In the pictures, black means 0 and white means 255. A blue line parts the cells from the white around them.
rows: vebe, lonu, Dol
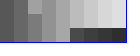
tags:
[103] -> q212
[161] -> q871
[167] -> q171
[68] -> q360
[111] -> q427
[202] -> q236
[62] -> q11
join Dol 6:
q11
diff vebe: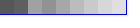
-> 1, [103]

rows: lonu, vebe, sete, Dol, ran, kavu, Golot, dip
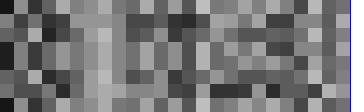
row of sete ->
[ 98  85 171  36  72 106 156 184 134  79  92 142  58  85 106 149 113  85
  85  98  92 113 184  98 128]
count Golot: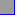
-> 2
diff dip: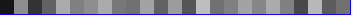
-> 22, [178]
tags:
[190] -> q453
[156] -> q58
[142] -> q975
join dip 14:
q453

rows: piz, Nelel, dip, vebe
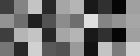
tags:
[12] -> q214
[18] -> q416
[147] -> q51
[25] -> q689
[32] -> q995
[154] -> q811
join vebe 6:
q416
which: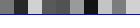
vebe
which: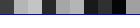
dip
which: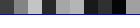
piz

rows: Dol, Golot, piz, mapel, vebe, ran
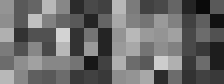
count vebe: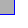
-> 2
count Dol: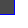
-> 2
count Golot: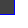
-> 1

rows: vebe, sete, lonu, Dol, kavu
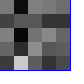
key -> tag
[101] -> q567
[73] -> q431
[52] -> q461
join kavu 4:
q431
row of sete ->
[66 87 87 52 52]
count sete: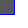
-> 2

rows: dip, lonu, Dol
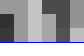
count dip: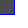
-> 2
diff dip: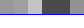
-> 1, [153]

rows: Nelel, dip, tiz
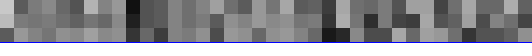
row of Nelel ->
[200  91 123 137 104  83 179 131 152  17  83  91 131 111 131 160 111  91
 152 117 167  91  97  61 167 111 104 123  83 160 160  68 111 167 104 104
 173  97]
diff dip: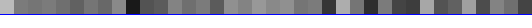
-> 9, [32]
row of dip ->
[187 123 117 123 111  97 117 104 137  32  83  91 131 111 123  91 144 131
 152 137 144 117 123  53 173 117  46 123  68  61 167  83  97 160  76 131
 111  68]

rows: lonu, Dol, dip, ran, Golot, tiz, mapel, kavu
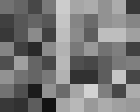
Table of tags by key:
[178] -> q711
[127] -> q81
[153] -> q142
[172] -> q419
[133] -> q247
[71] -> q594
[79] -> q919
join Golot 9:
q81
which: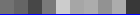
lonu
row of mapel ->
[114  79  27 146 107 166 210 127  71 172]
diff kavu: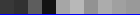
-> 6, [153]
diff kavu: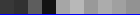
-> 9, [153]
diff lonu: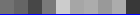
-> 7, [146]

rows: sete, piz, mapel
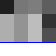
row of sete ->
[ 31 119 125  94]
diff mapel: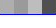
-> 1, [147]
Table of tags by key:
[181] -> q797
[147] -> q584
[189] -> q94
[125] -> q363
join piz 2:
q94
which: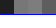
sete
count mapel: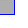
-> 1

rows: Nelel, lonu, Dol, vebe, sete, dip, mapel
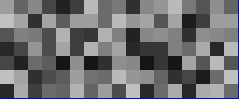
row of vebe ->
[ 40  70 150  77 164  62 178 128 164  40  54  54 128 107 170  40 186]
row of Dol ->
[ 85 128 121  77 178  62  54 178 128  34 136 143 128  48 143 136 128]
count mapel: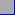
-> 3
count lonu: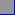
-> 1
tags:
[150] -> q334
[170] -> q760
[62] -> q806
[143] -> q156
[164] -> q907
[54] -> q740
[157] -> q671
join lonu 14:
q806

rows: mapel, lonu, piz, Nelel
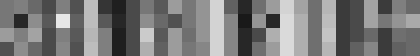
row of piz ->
[156 127 163  74 127  89 182 127  31  74 203  89 156 111 148 211 134  39
  74 175 218 175 111 196  59  74 105  59 111 105]
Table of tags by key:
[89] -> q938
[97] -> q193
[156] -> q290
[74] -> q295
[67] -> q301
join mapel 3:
q295
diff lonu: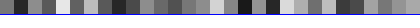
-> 14, [148]
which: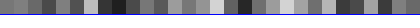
mapel
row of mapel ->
[119 127 105  74 127  81 189  53  31  74 119  89 156 119 148 211  97  39
 111 156 211 163 111 182  59  74 163  59 127 105]

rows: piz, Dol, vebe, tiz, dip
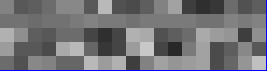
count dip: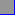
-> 2
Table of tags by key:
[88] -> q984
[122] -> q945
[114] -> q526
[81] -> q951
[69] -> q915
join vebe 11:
q951
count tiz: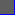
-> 1
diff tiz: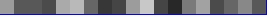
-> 16, [94]

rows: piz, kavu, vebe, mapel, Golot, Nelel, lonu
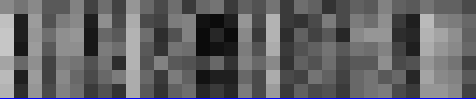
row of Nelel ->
[186  31 156  66 137 104  74 104 124 172 104  58 124  97  18  31  31 104
  74 172  74  66 116  97  66 104 116  89 104  39 164 137 130  89]
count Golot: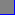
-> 3
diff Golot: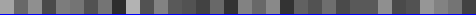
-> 3, [66]
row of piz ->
[137 116 137  89  89 130  66 110  66 150 104  74 110  58 104 116  58  97
  82 116  58 110  97  51  74  97  89 130  97  89 116  97  97  74]
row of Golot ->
[164 104 143  66 124 116  82 116  45 179  82 130  89  82  66 104  51 130
 104 137  51  97  82 110  74  89  89 143  74  82 150 130 116  66]
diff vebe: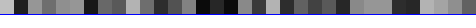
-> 0, [198]
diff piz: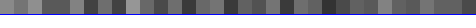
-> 2, [137]

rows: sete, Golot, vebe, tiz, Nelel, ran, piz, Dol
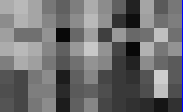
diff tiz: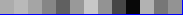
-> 2, [172]
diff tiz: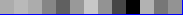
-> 9, [8]
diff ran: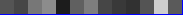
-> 6, [134]
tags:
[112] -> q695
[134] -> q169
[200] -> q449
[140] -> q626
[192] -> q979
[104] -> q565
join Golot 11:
q695
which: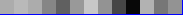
tiz

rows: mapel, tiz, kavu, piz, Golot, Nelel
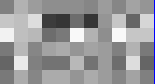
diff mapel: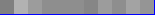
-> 8, [134]
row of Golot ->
[101 234 128 115 115 184 115 156 109 221 101]
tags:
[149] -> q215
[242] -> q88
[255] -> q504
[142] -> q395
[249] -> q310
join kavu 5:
q310

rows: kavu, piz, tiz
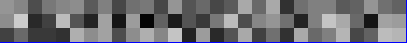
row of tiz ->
[ 65 105  57  57  49 175 141 162  77 141 175 134 196  35 156  41  84 169
  65 112  49 169 105 128 181  71  98 188 181]
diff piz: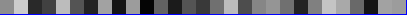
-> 15, [120]

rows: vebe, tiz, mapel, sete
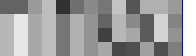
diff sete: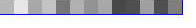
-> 3, [189]
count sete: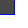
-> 1
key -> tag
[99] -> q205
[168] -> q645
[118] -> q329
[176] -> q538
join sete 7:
q645
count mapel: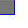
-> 1
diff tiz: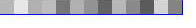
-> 2, [168]
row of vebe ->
[ 99  99 154 189  50 111 138 118 195  85 176 176 154]
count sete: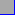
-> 2

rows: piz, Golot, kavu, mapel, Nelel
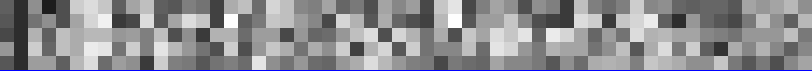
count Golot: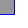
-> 1
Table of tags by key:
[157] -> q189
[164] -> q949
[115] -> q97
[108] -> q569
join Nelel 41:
q569
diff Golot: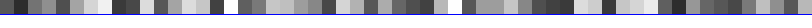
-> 56, [95]
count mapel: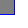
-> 1
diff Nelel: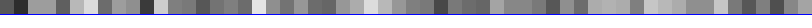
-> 54, [121]
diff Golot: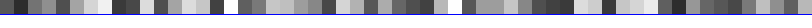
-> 11, [87]

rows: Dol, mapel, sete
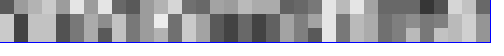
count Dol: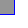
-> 0
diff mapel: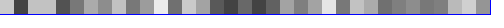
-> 25, [186]
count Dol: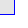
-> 4

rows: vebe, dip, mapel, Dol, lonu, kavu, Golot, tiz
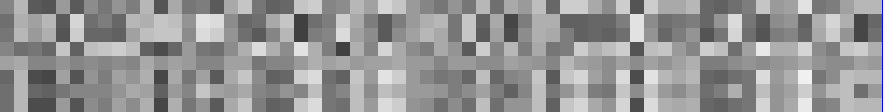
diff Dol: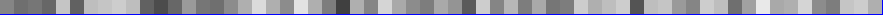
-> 55, [175]
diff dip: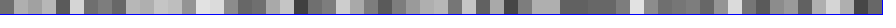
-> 56, [148]
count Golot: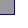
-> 6

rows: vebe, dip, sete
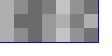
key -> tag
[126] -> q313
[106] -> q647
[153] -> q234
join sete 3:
q234
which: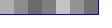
vebe
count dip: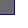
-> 2
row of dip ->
[175 106 106 153 175 126 175]
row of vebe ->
[175 140 106 126 195 147 114]

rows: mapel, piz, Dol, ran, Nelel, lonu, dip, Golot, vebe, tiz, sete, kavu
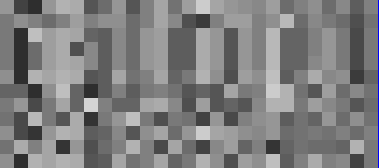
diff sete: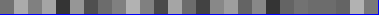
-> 18, [128]
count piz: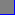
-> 6
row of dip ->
[100 100  46 143 191 100  46  93 128  93 121 128 114  85 100  85 165 121
 128 204 178 114  85 158 108 136 114]
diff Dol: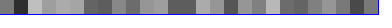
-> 20, [100]
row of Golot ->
[121 150  73 121 165 100 212 128 100 100 165 171 136  79 158  85 100  85
 136 178 178 121 158 136 121  85 108]

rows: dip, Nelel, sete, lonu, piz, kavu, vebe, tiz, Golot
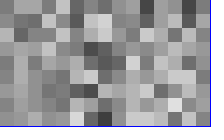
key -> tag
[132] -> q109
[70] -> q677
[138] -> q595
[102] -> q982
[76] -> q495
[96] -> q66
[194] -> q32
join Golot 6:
q982
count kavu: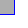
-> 3
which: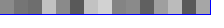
Nelel
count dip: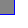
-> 1
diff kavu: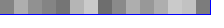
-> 13, [202]
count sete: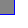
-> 4

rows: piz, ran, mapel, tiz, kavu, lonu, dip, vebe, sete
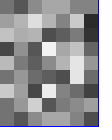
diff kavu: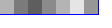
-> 0, [186]
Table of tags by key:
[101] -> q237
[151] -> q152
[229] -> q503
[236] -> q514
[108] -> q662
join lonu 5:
q503

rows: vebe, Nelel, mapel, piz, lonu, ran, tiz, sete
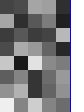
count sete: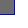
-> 1
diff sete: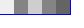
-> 4, [108]

